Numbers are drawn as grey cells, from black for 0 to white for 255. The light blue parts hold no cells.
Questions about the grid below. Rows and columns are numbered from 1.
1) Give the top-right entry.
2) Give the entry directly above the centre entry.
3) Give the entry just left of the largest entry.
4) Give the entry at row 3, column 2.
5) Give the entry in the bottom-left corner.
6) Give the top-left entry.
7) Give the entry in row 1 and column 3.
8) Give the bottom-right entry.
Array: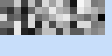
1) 133
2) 232
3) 22
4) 90
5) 76
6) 121
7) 203
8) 149

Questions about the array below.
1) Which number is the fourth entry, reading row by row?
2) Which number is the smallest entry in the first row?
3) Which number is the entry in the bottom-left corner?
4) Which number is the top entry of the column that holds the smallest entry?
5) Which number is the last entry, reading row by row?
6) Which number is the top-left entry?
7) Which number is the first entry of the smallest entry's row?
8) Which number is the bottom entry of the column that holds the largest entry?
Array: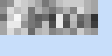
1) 203
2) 119
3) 164
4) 164
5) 148
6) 132
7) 106
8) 178

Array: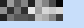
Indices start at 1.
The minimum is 5
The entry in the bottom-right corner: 60
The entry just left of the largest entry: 48
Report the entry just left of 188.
74
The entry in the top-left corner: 33
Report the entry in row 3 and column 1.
33
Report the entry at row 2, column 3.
117
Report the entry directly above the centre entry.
33
